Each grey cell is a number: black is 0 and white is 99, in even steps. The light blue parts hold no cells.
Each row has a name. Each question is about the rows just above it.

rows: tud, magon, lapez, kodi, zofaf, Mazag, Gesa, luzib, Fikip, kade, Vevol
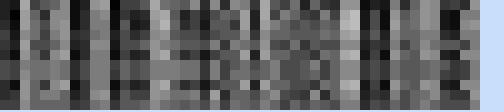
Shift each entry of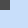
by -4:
[25]
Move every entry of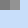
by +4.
[52 61]
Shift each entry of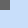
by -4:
[35]
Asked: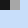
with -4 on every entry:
[ 5 61]
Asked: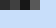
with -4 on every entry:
[13 21  5 30]
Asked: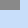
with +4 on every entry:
[57 57]

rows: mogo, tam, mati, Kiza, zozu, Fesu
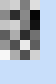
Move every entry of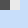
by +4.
[35 95]
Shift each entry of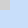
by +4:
[85]

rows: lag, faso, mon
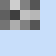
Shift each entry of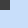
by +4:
[28]
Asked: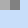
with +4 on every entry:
[71 54]
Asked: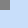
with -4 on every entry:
[46]
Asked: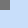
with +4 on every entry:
[49]
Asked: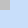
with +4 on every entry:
[79]
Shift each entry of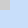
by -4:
[76]

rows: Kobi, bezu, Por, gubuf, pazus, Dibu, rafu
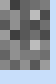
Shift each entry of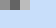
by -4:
[52 35 69]
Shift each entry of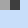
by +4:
[68 28]
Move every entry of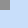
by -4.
[52]
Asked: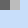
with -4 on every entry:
[35 69]
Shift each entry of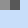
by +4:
[60 38]

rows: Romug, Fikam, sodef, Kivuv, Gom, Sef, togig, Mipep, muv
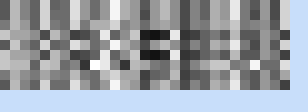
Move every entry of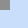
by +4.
[59]
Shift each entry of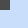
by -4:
[25]
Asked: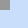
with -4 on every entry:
[55]
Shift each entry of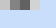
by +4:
[81 55 42 86]
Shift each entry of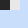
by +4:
[19 94]

